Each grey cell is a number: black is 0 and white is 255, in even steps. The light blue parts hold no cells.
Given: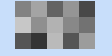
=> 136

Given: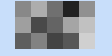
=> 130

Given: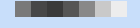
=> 121

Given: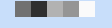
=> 149

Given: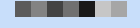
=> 112

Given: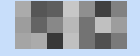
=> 136

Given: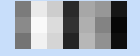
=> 145

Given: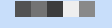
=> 115

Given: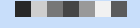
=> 119

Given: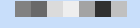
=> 163
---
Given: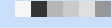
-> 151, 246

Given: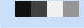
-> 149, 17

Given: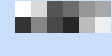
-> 168, 52

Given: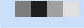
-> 224, 125

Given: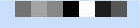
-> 87, 114

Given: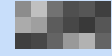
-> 63, 63

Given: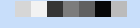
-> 187, 214

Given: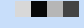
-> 67, 216

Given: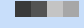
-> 167, 57
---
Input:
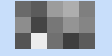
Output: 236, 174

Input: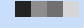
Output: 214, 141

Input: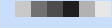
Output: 230, 200

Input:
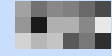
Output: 232, 210

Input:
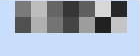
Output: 215, 196

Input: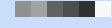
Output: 248, 162
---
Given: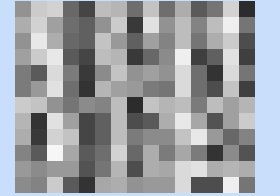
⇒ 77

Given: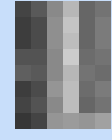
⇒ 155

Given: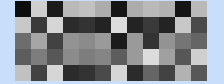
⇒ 66

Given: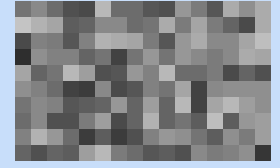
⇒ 129

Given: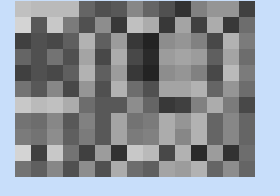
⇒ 101
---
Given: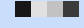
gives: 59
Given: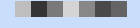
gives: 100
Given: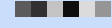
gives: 149
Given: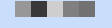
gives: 113
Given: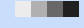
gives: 32
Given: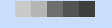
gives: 62
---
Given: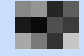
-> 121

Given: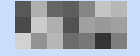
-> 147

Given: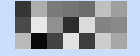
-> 9

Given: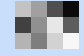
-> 126

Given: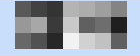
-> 81

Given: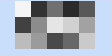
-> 155

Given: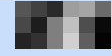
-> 50

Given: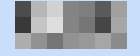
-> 146
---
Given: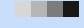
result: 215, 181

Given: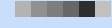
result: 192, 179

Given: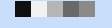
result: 241, 181

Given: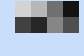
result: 211, 183

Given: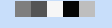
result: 246, 190

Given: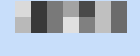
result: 224, 218
